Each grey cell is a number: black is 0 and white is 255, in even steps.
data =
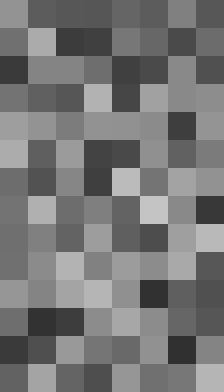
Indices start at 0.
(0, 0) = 147
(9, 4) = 156
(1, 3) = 64
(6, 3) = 63
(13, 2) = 100
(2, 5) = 74
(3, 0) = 115
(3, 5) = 161
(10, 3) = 181
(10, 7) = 80
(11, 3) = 140
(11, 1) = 50
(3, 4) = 70
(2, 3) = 110
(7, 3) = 127
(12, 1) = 79
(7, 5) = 196
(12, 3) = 117
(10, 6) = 95
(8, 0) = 111
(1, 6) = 74
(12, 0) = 58
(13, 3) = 78
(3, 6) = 137
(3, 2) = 86
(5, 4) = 73
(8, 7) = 185
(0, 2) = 87
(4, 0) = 158
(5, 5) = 144
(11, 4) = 167

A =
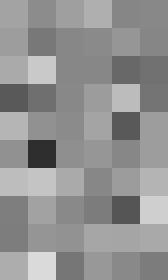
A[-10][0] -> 163
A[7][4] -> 85
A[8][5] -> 169
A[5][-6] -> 145
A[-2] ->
[125, 149, 146, 166, 165, 169]
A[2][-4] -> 135
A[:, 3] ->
[175, 138, 135, 156, 164, 150, 135, 124, 166, 152]
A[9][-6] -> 173
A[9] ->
[173, 218, 118, 152, 137, 124]
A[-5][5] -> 157
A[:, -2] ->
[134, 150, 104, 188, 89, 135, 156, 85, 165, 137]
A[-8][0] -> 170
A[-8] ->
[170, 201, 135, 135, 104, 113]
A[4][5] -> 157
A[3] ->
[89, 111, 136, 156, 188, 116]

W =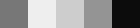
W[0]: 119
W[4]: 12
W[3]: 148

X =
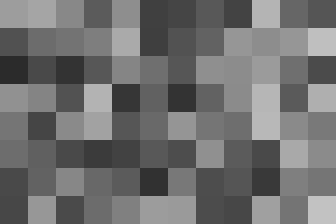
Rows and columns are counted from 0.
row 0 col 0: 157
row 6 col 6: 120
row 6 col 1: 98
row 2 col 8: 140
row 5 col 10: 169
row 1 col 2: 115
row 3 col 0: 145
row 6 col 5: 49
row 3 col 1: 132
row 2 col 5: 111
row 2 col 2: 51
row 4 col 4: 86
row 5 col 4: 66
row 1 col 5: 63
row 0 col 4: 142
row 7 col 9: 160
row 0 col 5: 64
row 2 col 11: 75
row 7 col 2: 74
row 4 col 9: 184
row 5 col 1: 96
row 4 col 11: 121
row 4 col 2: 138
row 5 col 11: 139
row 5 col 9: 73
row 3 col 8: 139
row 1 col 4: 170

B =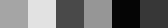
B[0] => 165
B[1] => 226
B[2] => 73
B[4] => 5

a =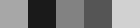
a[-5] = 167
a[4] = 209
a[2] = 130
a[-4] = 26

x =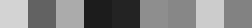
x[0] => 211
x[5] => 142
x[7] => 204
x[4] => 35

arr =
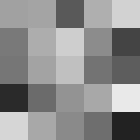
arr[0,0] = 161
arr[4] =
[214, 168, 138, 110, 34]
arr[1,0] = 121
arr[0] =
[161, 164, 89, 175, 210]
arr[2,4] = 93
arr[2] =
[118, 163, 192, 115, 93]
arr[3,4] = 233
